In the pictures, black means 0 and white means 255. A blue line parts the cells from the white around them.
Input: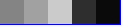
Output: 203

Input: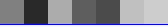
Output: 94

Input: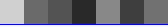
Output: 41

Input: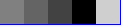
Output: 66

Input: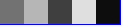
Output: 63

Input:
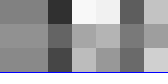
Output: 166
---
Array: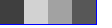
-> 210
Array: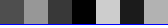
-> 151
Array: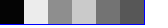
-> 236
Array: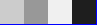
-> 152
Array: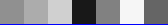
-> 172
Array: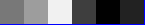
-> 157
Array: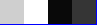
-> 255
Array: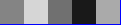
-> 214
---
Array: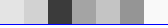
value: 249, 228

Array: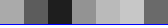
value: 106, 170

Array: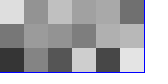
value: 112, 53

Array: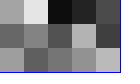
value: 75, 158

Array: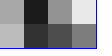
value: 233, 188

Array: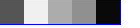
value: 9, 85

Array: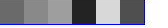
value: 79, 106

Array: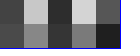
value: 86, 74

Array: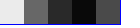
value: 74, 235

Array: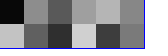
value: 135, 195
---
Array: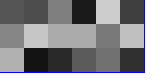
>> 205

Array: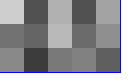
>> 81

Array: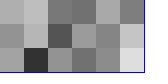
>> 169

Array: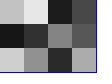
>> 28

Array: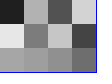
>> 82

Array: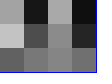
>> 169

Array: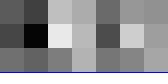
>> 151

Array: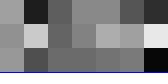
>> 85

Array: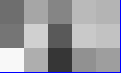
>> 186

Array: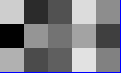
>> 220
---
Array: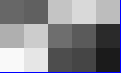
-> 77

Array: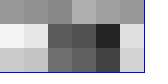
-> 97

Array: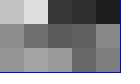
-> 155

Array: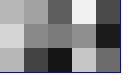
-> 21

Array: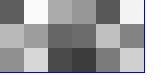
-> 60

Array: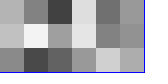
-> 153

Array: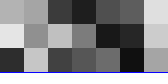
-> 108

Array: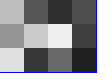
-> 55

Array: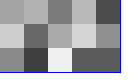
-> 240

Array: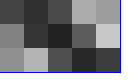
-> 80
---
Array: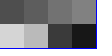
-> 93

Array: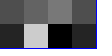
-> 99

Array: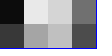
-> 233

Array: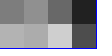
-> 144

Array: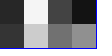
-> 245

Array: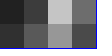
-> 60

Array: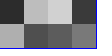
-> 189
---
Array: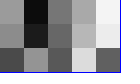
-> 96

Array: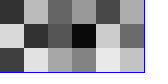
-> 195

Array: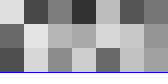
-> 161

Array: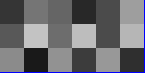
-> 47

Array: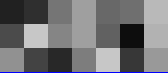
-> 153

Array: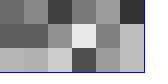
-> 190

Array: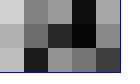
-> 62
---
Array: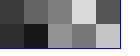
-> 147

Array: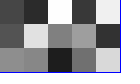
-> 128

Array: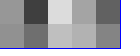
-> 191

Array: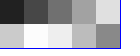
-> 238

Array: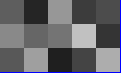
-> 116

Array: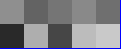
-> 70

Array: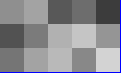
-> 177

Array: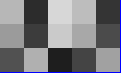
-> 202

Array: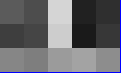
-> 205
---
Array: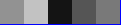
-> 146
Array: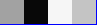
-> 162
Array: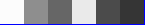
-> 252
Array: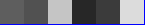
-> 94
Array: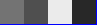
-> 115
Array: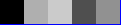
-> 0
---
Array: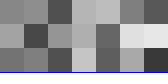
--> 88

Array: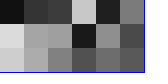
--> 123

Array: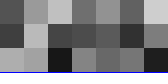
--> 206

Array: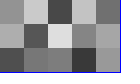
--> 112

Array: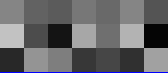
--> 84

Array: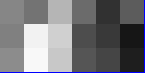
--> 92
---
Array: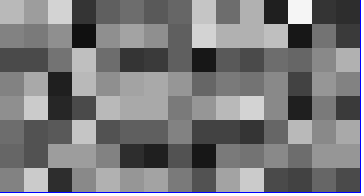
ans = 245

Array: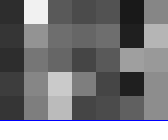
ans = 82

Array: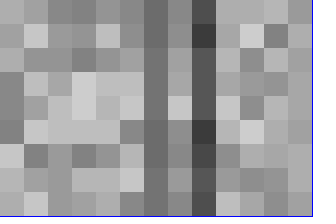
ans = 174

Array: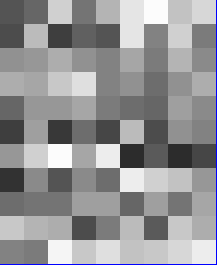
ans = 252

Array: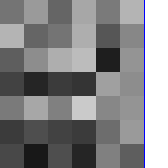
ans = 167

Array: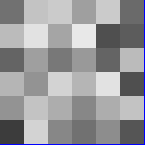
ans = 159

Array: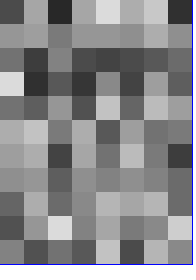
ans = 173

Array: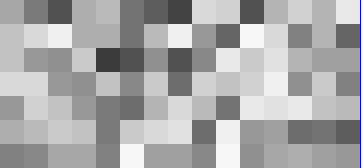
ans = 209

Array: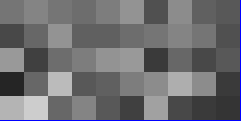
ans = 140
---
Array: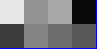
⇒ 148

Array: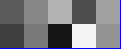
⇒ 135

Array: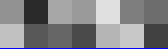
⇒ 42

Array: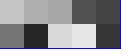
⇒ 175

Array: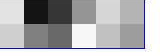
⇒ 20

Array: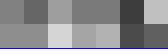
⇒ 102

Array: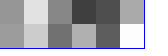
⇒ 226
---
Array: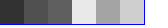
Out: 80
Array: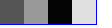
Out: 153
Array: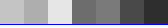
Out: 174
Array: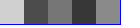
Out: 76
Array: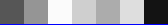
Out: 149
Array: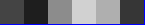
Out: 30
